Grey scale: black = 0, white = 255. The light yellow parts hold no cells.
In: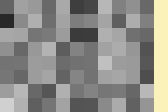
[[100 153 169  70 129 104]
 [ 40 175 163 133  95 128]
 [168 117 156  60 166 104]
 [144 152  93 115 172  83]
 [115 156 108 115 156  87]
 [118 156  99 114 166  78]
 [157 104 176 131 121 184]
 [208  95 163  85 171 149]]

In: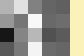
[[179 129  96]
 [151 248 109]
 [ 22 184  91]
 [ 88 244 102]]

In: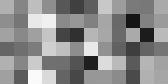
[[176 190  87  94 157 120]
 [142 233 138 129 105 130]
 [162 160  68 182 106  28]
 [101 124 191 233  97 100]
 [177 203 111  30 186 181]
 [160 250 100 151 139 177]]

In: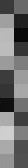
[[ 58]
 [160]
 [185]
 [188]
 [155]
 [ 60]
 [ 52]
 [ 15]
 [172]
 [207]
 [170]
 [149]]

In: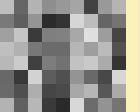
[[190 179 152  66 180]
 [121 148  52 189 116]
 [160  58 129 223  69]
 [191 120 107 158  82]
 [184  64 114 201  52]
 [104 210  80 105 214]
 [106 174  74 182 170]
 [179 183  42 108 116]]

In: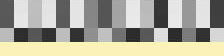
[[ 89 190  92 134 163 186 230 227]
 [ 88 189  90 135 164 188 232 228]
 [187  87 189 143 113  88  44  49]]

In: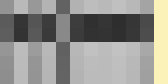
[[147 152  98 189 192 164]
 [ 91  85 137  48  46  74]
 [ 94  89 137  50  47  77]
 [150 156  97 193 194 168]
 [144 149  99 188 191 162]
 [142 148 100 187 190 160]]
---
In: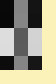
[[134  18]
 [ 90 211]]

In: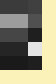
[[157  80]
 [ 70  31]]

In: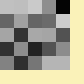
[[161 101]
 [ 51 168]]

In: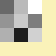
[[202 125]
 [ 29 209]]

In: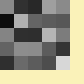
[[176 100]
 [ 47  46]]

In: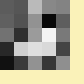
[[ 82 146]
 [ 47 155]]

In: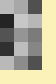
[[199 183]
 [149 123]]
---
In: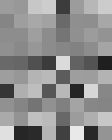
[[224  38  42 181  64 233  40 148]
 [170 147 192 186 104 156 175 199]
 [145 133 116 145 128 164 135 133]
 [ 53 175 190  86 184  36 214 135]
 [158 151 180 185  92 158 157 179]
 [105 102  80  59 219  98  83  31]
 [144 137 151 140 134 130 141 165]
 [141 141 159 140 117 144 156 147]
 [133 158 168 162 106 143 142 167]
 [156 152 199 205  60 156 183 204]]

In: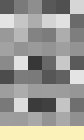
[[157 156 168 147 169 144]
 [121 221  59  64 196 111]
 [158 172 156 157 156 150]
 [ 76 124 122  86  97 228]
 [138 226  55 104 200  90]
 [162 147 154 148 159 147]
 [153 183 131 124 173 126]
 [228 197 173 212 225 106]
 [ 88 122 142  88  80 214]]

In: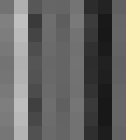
[[118 179  81 106 101 114  47  29  99]
 [123 185  72 108 100 114  54  24 102]
 [126 190  64 110  96 117  58  24 102]
 [121 183  76 107 100 113  51  26 101]
 [117 178  83 105 101 114  46  31  98]
 [115 176  85 104 101 115  45  33  97]
 [120 181  78 107 101 113  49  27 100]
 [125 187  68 109  98 115  56  24 102]
 [128 192  58 110  94 121  60  25 101]
 [114 175  87 102 101 116  44  35  96]]

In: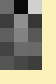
[[ 85  71  61]
 [ 67 107 105]
 [ 95 130  87]
 [ 60 143  54]
 [108   9 208]]

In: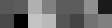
[[ 73   2 195 185  84  68 114 128]
 [ 88  92 176 128  92  92 143  26]]

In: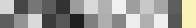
[[ 94 148 218  59  87  30 128 174 134 237 176 239  86]
 [215  69 118  91  50 157 217 177 241 158 200 165  93]]

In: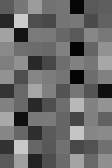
[[ 89 159  34  78 107 164 104 143]
 [ 50 201 102  88 113  71  82 112]
 [134 103  46  90 101 197 134 138]
 [169  15 121 122 101  70 128  98]
 [129 105  40  79 110 184 130 147]
 [ 52 104 166 128  83 118  84  15]
 [146  78 133 124 117   4 109 129]
 [126 145  40  71 110 129 119 167]
 [137 111 108 105 129   3 101 146]
 [162  19 122 121 103  89 135 120]
 [ 39 204  78  73 116 120  75  98]
 [ 92 119 155 114 117   6  89  94]]

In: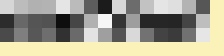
[[ 74 127  87 110  49 106 227 159  83 217 114  67  59 113 230]
 [ 44 104  85  82  14  70 177 246  52 158  38  38  37  69 190]
 [214 188 177 179 229 187  93  27 215 108 194 229 223 179  86]]
